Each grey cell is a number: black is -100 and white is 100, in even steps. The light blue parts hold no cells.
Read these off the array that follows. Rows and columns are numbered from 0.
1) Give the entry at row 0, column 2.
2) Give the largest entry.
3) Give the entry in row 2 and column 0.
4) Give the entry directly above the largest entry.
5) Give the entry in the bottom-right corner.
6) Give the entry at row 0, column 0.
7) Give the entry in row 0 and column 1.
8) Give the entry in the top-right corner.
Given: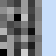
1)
-54
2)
62
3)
-20
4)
-20
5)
1
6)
-10
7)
-32
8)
12

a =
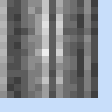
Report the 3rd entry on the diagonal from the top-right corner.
-51
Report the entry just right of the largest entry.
-27
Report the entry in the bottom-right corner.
-51
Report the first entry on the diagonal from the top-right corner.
-51
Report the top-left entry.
33
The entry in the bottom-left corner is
10
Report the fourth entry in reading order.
-14
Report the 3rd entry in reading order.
-38
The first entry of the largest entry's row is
43
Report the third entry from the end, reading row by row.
-38
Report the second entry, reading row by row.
-27
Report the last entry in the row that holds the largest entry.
-38
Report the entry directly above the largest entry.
53
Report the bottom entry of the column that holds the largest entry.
23
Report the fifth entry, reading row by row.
10
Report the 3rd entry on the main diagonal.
-51

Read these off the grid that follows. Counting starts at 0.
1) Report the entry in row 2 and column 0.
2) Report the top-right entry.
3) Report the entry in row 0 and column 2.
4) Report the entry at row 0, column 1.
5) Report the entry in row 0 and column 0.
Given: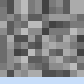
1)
-4
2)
34
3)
21
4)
-38
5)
-15

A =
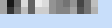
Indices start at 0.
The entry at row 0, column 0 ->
28
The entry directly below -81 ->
-59
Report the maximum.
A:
84
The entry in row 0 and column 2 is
-23
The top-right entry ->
49
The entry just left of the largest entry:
-23
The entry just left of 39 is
-10
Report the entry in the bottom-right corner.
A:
39

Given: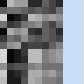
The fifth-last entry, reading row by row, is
35
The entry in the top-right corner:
-67
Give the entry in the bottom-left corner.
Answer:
47
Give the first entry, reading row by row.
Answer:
-93
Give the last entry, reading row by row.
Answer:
-11
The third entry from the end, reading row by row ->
-1
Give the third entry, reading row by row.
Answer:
24
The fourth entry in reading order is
24
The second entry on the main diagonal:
-11
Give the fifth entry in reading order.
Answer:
-67
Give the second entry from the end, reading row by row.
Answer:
-1
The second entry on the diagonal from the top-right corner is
-46

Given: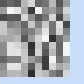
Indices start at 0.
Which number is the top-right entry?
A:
22
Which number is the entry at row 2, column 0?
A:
-43
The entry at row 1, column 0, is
22
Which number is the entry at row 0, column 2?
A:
-31
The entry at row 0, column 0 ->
-31
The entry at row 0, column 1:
-19
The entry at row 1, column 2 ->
78
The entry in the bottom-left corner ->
22
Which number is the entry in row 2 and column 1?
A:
-31
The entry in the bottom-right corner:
67
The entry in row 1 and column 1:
91
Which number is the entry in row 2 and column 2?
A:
-31
